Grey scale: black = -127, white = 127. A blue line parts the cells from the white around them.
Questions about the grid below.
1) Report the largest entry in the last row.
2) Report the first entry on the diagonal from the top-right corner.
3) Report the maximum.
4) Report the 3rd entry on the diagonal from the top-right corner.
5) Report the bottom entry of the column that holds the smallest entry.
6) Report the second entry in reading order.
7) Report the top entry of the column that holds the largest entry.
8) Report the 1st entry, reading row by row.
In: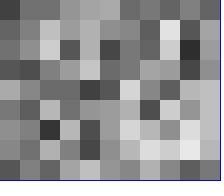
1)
63
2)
-27
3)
104
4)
77
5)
-33
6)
-14
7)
0
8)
-62

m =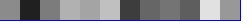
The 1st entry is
11
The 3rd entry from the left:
-3
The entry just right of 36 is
64
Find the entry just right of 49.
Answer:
36

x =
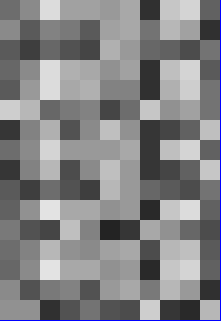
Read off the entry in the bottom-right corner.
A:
55
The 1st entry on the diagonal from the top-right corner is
-30
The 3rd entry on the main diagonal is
-24
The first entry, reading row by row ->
-18
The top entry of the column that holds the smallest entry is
25
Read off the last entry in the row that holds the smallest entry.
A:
-51
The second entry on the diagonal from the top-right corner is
33
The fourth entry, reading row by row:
33
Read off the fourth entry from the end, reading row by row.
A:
78
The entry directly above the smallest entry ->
17
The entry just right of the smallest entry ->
-73
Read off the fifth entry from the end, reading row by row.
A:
-51
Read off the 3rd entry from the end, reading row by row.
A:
-73
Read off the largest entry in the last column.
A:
70
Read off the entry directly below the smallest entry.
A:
33
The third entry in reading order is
92
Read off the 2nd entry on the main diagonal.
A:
-37
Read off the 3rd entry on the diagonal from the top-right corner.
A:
-30
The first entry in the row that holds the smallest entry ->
-6
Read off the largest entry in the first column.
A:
78
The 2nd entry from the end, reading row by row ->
-86
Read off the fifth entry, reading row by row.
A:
33
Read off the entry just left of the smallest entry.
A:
2

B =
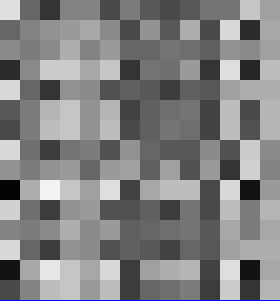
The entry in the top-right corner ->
32
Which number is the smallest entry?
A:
-123
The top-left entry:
94
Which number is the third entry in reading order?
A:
-75
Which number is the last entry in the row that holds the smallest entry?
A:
26
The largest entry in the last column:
61
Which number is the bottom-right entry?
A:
53
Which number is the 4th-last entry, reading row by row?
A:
-67
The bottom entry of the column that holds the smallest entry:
-54
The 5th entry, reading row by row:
3
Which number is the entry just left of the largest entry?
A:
46
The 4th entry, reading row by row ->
3
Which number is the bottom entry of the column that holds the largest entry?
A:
61
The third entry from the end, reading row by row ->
75
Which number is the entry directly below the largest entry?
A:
-67
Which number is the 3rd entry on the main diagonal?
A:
10
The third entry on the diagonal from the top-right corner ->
18
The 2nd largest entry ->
102
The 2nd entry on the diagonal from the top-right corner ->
-83
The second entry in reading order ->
-25
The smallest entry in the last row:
-75
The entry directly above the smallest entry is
18
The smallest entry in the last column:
3

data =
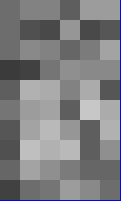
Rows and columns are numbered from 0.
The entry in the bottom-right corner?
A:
-18
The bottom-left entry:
-62
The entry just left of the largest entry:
-33
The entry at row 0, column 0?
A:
-18
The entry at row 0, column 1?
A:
2
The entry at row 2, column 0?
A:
-18
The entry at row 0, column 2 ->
2
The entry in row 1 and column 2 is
-54
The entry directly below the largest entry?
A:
-33
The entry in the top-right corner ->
28
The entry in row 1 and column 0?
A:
-18
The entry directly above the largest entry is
43
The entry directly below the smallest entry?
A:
-33
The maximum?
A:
71

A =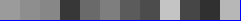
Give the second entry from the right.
-79
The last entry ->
55
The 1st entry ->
27
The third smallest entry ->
-57

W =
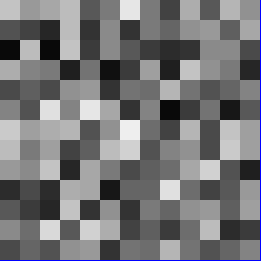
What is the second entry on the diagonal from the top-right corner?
-32
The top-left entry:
67
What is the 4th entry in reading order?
60
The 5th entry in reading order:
-39
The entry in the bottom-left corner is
-53
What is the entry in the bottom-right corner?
3
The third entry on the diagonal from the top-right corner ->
10
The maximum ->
110
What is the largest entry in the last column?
39
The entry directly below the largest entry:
81
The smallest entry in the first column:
-118
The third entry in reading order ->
39
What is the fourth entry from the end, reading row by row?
-12
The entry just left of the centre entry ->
17
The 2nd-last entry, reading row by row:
-26
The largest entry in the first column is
74
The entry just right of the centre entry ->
-18
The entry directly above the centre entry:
-76
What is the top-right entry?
17
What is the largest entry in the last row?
53
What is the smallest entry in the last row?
-76
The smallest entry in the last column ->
-96
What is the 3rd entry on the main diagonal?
-118

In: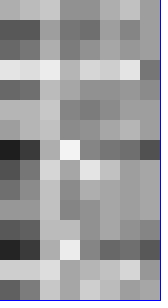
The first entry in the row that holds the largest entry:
-97
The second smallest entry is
-91
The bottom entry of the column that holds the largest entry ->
38
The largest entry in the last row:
78
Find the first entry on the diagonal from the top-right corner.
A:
30
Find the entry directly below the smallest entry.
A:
-46
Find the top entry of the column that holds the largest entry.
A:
17
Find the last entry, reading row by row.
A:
38
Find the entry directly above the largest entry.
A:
11
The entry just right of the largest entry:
5
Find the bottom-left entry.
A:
-31
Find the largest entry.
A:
115
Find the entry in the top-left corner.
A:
46
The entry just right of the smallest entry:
-69
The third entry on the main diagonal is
46
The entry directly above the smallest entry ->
30
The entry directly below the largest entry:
38
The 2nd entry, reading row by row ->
59
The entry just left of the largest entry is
46

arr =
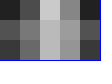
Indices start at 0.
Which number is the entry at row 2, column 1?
-22
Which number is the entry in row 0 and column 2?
74
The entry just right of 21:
-70
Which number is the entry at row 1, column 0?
-45
